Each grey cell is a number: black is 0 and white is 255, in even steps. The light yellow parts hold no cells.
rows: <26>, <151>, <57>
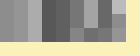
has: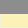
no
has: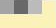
yes
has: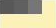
yes

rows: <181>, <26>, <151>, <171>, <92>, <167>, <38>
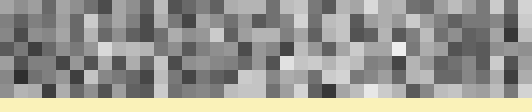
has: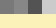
yes
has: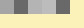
no
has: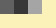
yes

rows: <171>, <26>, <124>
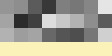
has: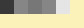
no
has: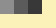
yes

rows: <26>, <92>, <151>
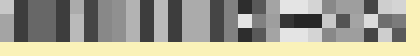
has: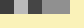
no
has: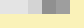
no
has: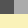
no
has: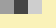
yes

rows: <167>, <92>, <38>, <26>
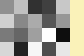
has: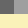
yes
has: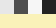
no
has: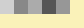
yes
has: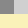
no
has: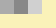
no
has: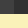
no

